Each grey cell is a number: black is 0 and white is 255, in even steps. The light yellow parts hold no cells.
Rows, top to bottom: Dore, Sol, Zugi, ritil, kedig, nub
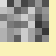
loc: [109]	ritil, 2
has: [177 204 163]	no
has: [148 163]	yes
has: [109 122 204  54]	yes

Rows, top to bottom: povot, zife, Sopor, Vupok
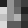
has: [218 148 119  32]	no
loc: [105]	zife, 2
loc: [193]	Sopor, 0
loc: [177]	Sopor, 2
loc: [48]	Vupok, 3

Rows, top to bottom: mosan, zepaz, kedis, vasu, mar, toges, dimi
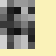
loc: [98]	kedis, 0
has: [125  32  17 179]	yes
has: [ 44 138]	no
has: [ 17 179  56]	no

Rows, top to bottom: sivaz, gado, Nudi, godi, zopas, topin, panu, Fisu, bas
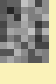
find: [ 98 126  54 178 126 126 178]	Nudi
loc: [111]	topin, 6
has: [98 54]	no
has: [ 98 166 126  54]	yes
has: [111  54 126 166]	no
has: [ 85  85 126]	yes

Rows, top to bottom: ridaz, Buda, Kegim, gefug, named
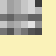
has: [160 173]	yes
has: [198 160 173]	yes
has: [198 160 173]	yes
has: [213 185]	yes
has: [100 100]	yes
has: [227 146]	yes

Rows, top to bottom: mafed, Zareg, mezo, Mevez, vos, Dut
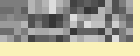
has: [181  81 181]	no
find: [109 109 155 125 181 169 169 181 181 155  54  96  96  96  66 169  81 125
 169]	vos
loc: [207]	Mevez, 16
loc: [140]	mezo, 1

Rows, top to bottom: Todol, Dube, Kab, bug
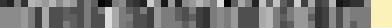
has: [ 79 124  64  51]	yes
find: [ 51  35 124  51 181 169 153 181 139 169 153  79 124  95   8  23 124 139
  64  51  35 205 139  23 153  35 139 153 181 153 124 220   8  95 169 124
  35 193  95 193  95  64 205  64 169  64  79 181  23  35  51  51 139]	Todol
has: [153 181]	yes
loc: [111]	bug, 18
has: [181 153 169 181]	no

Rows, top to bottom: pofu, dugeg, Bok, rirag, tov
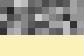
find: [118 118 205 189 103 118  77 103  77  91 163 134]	pofu
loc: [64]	tov, 4

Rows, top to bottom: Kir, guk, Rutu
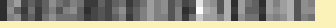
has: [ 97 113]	yes
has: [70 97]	yes
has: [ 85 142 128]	yes

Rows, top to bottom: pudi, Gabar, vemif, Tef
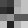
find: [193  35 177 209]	Tef
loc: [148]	vemif, 1
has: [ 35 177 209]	yes
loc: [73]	pudi, 0
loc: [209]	Tef, 3

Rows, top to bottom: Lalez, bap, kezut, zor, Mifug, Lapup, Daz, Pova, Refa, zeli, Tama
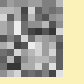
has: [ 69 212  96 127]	yes
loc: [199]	Daz, 1

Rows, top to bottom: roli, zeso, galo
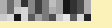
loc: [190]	roli, 7
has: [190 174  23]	no
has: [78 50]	no
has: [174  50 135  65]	yes
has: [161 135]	no
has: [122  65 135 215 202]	no
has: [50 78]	yes

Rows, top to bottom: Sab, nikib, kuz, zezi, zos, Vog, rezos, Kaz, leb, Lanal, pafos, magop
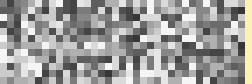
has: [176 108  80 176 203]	yes
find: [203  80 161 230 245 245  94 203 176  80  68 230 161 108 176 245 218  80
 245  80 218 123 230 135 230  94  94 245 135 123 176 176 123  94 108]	Lanal
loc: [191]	magop, 4
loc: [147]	nikib, 3

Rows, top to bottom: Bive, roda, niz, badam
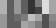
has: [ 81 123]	yes
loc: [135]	niz, 7
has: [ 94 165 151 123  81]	yes
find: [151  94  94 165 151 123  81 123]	badam
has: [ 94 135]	no
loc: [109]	niz, 2
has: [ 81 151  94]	no

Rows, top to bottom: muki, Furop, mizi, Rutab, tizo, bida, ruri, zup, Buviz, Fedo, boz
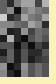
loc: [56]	Buviz, 5
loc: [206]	mizi, 0
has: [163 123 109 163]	yes
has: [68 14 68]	yes
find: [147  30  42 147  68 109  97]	tizo
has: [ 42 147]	yes

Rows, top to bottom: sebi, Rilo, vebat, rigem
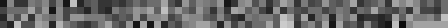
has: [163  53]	yes
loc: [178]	rigem, 8
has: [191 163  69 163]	yes

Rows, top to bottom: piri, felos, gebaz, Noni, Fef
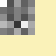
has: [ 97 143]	no
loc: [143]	gebaz, 0
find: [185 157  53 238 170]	Noni
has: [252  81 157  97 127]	yes
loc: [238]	Noni, 3
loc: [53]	Noni, 2
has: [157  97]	yes

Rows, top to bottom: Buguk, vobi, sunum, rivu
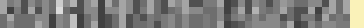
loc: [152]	Buguk, 40
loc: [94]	rivu, 34
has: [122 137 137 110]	no
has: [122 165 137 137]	yes

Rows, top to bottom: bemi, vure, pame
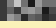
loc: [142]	vure, 3
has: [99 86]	yes
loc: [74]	vure, 7

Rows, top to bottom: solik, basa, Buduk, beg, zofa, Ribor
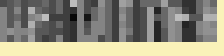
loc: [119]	zofa, 18
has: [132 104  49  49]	no

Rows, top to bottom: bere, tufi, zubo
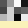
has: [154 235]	no
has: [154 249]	yes
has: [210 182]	no
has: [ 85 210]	no
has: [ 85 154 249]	yes
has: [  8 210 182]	no

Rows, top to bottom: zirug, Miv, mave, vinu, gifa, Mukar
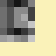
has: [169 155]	no
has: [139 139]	yes
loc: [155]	Mukar, 0
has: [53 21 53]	yes

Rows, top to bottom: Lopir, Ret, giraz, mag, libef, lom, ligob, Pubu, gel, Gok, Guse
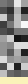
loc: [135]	ligob, 1
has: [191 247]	yes
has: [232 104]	no
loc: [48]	Ret, 1
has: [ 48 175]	yes

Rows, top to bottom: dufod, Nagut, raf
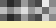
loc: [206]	raf, 6
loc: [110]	Nagut, 6
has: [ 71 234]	yes
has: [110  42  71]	no
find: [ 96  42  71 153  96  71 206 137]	raf

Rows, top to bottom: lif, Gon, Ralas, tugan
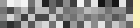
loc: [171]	Gon, 13
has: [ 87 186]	yes
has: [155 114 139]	yes
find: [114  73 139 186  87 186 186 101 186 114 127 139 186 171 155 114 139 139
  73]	Gon
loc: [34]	lif, 6
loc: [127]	Gon, 10
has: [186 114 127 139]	yes

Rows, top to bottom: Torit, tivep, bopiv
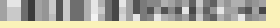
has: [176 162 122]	no
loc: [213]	bopiv, 17
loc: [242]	bopiv, 13
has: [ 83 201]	yes
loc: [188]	bopiv, 7
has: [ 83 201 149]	no
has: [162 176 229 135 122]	no

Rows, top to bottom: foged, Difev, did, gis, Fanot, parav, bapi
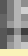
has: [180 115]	yes
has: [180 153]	no
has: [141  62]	yes

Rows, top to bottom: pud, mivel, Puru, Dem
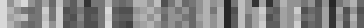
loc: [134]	Puru, 11
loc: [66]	Dem, 18
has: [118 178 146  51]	no
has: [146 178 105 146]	yes
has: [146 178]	yes

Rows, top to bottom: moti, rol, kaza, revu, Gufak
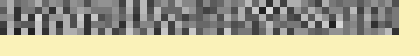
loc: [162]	rol, 11
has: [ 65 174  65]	yes

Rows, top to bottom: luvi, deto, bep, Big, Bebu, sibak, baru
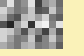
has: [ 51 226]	yes
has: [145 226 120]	yes
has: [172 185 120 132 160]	yes

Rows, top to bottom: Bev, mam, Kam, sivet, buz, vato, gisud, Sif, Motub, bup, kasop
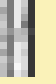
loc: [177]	buz, 3
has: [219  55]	yes
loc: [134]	bup, 1
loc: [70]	buz, 4
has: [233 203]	yes
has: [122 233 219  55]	yes
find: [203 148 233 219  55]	Motub

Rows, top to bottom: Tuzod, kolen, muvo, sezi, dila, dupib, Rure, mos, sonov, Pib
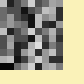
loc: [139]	muvo, 6
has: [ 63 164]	no
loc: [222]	Rure, 5
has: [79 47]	yes
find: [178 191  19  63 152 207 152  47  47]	sonov
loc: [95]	mos, 0
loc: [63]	sonov, 3

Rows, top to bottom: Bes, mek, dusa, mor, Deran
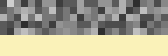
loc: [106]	Deran, 15
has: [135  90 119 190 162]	yes
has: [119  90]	yes

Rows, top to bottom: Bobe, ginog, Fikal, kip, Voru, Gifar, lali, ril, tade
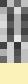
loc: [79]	ril, 2
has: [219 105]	yes

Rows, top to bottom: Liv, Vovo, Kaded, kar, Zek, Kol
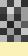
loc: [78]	Vovo, 2
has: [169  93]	yes
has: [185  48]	no
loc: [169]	kar, 2
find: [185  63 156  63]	Kol

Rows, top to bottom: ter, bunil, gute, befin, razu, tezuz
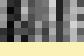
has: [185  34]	yes
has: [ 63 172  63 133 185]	yes
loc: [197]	gute, 7
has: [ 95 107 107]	yes
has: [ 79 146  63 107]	yes

